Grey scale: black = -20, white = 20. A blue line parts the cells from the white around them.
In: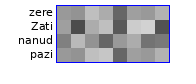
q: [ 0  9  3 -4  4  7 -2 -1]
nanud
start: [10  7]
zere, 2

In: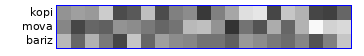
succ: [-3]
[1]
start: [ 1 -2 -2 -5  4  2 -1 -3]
bariz, 9
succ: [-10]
[-4]
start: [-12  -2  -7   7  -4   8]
mova, 12

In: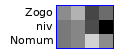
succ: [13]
[2]
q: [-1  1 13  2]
Nomum
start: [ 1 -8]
niv, 1
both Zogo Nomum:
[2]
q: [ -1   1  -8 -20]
niv
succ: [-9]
[-3]

